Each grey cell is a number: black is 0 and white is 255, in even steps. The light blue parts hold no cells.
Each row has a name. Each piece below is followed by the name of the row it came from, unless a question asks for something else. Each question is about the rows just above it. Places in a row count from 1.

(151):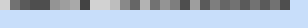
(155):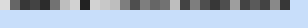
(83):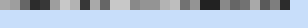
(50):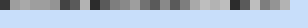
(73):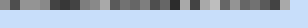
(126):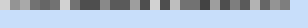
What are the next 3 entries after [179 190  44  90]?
[190 126 148]
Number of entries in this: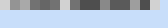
16
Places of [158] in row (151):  7 20
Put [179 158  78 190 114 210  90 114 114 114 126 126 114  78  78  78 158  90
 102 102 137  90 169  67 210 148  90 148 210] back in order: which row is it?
(151)

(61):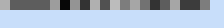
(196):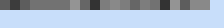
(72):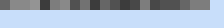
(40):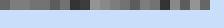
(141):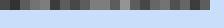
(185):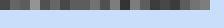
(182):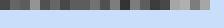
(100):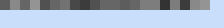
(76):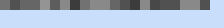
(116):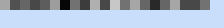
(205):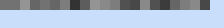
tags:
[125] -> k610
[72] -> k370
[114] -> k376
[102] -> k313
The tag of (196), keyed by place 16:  k376
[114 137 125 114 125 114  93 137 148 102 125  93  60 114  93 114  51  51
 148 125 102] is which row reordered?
(40)
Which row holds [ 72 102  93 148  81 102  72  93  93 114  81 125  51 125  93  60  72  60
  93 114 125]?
(185)
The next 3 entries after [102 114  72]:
[ 60  81 102]
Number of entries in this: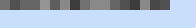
17
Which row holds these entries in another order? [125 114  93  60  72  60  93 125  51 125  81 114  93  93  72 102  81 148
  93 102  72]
(185)
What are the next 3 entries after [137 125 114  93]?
[125 114  51]

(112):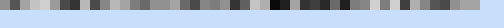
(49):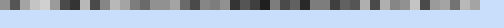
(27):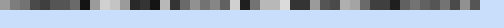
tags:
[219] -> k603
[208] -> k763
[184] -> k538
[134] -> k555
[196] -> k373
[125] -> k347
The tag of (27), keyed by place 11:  k763
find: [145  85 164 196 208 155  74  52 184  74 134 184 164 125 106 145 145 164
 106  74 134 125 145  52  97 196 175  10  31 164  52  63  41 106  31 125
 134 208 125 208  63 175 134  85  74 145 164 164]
(112)
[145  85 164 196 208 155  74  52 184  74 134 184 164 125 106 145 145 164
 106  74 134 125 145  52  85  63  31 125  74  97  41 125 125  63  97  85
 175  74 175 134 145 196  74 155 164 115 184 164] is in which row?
(49)

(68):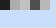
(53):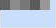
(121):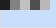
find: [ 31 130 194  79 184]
(121)
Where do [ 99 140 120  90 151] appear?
(53)
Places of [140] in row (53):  2

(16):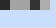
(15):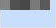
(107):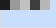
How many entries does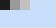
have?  3
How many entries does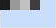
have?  4

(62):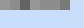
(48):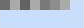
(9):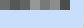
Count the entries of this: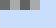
4
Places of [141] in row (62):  2 5 6
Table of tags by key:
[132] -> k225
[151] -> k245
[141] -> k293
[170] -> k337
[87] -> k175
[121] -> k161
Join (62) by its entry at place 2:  k293
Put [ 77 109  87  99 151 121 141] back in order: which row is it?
(9)
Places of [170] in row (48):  2 4 7
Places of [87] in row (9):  2

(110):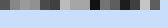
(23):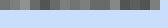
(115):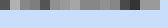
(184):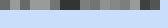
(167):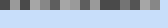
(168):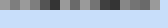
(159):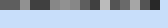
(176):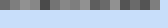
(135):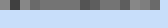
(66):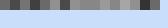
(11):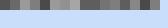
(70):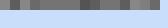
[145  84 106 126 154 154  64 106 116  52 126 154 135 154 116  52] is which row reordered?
(184)
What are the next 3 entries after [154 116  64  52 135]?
[116 106 154]
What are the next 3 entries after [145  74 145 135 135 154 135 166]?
[145  52 106]

